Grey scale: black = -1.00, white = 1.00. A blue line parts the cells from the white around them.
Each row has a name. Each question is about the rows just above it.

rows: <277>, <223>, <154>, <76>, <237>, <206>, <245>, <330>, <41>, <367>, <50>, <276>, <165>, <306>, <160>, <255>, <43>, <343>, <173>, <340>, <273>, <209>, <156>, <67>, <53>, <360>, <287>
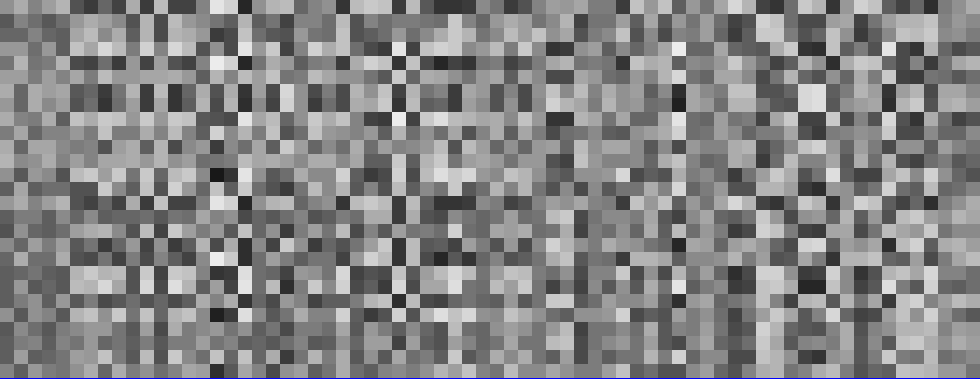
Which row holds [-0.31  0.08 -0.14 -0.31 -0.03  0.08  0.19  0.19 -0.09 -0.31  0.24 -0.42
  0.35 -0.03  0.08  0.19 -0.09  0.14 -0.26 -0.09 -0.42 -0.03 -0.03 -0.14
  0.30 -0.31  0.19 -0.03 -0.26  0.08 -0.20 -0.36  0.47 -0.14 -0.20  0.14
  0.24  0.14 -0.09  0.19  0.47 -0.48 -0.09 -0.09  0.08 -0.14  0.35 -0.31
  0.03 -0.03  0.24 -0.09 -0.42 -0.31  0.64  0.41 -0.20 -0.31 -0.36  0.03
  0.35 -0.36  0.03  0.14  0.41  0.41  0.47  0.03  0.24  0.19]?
<67>
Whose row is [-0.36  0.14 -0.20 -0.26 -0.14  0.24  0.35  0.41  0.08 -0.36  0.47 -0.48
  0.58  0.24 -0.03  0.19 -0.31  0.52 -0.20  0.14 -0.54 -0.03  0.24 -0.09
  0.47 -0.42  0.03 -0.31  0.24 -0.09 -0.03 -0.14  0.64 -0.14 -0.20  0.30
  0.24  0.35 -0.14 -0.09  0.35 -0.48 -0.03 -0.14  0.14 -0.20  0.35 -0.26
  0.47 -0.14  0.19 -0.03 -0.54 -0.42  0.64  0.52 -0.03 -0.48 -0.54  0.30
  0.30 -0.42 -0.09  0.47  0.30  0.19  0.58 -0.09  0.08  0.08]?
<43>
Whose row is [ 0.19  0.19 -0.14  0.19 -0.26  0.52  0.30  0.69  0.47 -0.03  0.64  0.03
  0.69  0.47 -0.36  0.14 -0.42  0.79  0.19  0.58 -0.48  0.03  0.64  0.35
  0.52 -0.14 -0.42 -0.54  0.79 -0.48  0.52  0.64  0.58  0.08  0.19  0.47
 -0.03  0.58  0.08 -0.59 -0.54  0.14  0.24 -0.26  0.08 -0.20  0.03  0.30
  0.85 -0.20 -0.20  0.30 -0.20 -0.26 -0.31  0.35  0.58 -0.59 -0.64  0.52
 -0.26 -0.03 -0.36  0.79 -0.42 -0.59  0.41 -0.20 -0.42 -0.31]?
<76>
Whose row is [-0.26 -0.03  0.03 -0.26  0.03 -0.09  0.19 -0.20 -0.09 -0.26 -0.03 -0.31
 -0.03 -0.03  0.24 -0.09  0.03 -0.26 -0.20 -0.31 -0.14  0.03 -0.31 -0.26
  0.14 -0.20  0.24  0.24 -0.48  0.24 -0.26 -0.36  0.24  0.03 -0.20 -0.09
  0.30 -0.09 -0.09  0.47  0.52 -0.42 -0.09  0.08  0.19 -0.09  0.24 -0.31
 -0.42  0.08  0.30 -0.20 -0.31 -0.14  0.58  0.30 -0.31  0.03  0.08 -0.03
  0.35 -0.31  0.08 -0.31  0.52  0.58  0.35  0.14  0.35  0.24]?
<53>

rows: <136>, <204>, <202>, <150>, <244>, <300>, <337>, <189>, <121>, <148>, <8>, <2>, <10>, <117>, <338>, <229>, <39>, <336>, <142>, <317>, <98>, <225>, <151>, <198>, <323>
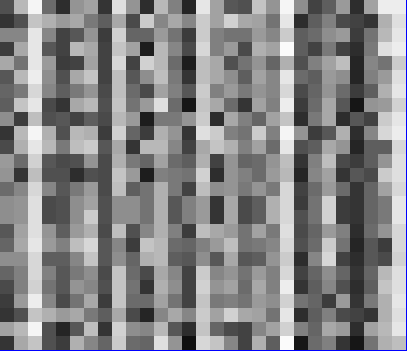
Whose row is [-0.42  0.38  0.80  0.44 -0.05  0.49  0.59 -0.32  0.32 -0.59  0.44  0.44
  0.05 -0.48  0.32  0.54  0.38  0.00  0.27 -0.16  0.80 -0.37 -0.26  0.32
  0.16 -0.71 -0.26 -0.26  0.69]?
<8>
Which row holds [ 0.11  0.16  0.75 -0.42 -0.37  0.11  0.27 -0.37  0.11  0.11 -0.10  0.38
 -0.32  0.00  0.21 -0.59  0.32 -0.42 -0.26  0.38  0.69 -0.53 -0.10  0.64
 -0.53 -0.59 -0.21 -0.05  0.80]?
<338>

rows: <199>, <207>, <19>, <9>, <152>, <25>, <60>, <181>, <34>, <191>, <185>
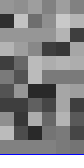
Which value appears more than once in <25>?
[-0.04]
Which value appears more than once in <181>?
[-0.51]
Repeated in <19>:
[0.18]
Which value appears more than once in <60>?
[-0.68]
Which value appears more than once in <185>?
[0.01]
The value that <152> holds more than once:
[0.36]
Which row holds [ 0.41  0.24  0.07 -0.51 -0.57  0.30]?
<9>

